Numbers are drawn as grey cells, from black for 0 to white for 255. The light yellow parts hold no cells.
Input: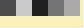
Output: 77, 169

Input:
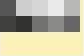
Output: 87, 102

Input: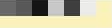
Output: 104, 235

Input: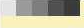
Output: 228, 59

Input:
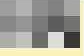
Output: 157, 56

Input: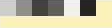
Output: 205, 37

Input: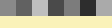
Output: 137, 170

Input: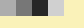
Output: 173, 208

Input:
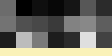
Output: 108, 66

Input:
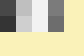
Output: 72, 109
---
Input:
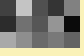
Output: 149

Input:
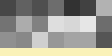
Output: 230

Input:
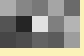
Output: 127

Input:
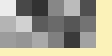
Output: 86

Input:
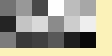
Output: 204

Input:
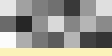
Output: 181

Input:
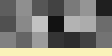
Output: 172
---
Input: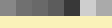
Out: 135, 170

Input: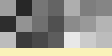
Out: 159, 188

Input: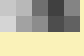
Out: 199, 97

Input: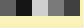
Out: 96, 65

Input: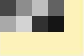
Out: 70, 22

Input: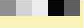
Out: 143, 95
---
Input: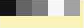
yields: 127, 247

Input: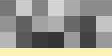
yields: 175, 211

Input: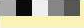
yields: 238, 238

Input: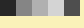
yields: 176, 212

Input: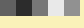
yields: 119, 233

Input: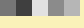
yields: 225, 225
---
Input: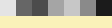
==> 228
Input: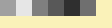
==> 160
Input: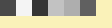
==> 73
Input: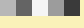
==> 183
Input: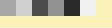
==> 167
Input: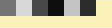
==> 115
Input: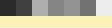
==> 43
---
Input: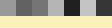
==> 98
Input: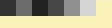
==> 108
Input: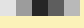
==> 156
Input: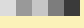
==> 153
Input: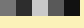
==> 45
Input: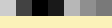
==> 66
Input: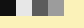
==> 231
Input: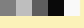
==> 190
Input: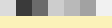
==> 58
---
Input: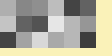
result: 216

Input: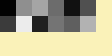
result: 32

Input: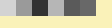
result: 50

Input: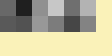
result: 152

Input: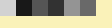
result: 85

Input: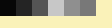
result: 84
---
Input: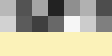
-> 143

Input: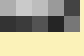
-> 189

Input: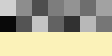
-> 147

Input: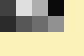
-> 223

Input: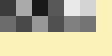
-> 88

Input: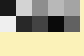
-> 142

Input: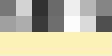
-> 239

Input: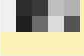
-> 58

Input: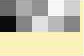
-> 145

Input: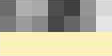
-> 63
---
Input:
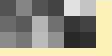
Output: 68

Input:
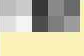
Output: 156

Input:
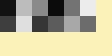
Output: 108

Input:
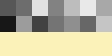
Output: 197

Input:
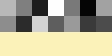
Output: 76

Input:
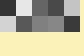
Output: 58

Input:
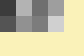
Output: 208
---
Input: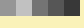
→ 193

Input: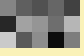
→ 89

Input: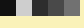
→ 206

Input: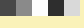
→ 138

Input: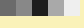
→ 136

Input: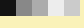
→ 136

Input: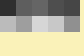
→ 158

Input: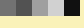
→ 82

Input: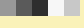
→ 90

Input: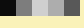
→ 125
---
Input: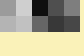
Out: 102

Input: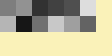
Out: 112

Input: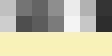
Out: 92

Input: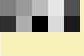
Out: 0

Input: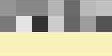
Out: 50

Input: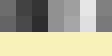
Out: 44

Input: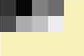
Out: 193

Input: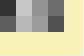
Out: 155

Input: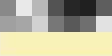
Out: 209
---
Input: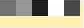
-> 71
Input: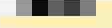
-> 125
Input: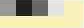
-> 229
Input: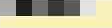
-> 227
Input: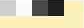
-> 33
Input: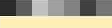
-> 116
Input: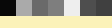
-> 64
